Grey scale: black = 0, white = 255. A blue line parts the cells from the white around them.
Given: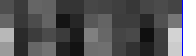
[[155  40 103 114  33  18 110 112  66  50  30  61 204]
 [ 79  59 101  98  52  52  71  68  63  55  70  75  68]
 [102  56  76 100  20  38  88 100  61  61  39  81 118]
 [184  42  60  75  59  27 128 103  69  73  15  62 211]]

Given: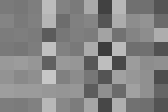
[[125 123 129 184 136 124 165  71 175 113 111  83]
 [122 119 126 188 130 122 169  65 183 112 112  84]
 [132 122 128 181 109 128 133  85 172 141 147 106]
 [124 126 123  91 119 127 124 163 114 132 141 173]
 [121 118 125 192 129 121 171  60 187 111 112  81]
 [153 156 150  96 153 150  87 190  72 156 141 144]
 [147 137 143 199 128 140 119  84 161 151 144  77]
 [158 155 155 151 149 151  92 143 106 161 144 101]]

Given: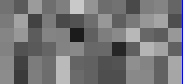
[[140  58 126 109 187 107  98  78  78 137 136  98 166]
 [114  90 155 110 127 201 148 109 114  73 126 132 101]
 [122 163  66 123  73  82 110 152  95 122 151 165  78]
 [133 152  92 132 130  27  96 126 138 184 103  93 152]
 [130  82  89 101 131 137 104 105  38  95 181 163  97]
 [138  65 124 110 186 100  97  80  83 143 132  97 168]]

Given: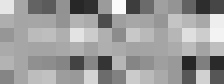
[[133 166 189 193 157 153 212 108 129 203 186 170 153  87 209  86]
 [230 166  99  91 146  39  47 155 250  61 107 160 148  98  45  70]
 [174 165 166 165 147 179 171  76 159 167 164 150 196 183 168 238]
 [150 166 187 190 175 227 204 176 140 200 185 165 182 223 205 243]
 [170 166 164 164 168 176 162 175 170 163 164 165 171 187 163 191]
 [179 166 144 141 133  67 134  52 182 133 144 159 153  38 127  42]]

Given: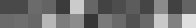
[[107 110 103 183 124 140  54 122 105  81 105 201 129 223]
 [ 73  73 107 100  59 203 102  67  77  92  69 139  65  99]]

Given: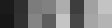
[[ 23  49 133  94 197  71 166 180]
 [ 27  47 124 129 173  61 161 195]]

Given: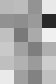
[[234 160 130 191]
 [185 188 147 232]
 [145 142 154  41]
 [192 121 170 240]
 [201 161 126 175]
 [191 177 155 205]]

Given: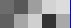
[[ 96 166 208  51 169]
 [109  88 158 211 220]]

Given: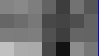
[[193 172 170  71  18 141 119]
 [132 137 126  99  61 114  86]
 [102 109 120  72  68  78  99]
 [125 124 126  81  62 101 100]]
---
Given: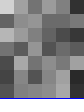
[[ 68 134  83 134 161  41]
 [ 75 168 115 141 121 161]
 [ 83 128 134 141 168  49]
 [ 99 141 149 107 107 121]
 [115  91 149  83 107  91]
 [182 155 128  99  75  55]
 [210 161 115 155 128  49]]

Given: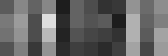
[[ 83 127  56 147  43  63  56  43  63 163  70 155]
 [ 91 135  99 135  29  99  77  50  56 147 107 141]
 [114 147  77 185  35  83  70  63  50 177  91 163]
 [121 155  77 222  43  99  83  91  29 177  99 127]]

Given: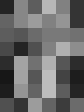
[[ 23 163  86 189  67  29]
 [ 29 149 100 189  93  36]
 [ 36 135  93 183 129  52]
 [ 44 163 113 176  86  44]
 [ 73  36  80 129 176 141]
 [ 80  52 156 100  60 107]
 [ 93  86 107 121 121 113]
 [100 135 156 129 149  52]]

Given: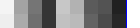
[[238 171 111  53 193 186  99  75  39]
 [244 163 117  53 199 178  91  83  33]]

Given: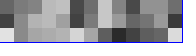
[[ 66 138 179 186 160  66 123 199 154 102 116 154  58]
 [102 123 131 186 192  73 110 199 131  73 146 146 110]
 [226 138 166 172 179 213 166  94  42  66  94 102 219]]

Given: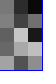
[[ 96 198  24]
 [104 169 191]
 [120  44   9]
 [128  66 112]
 [163  82 142]]

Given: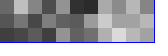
[[ 63  71  91  63 147  97 112 176 218 183 162]
 [ 85 118  71 126  97  91 155 203 162 162 183]
 [104 191 133  77 147  49  43 170 139 183 133]]

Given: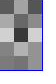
[[ 91 163  85]
 [123 116 147]
 [131 178 147]
 [170 104 139]
 [209  57 209]]
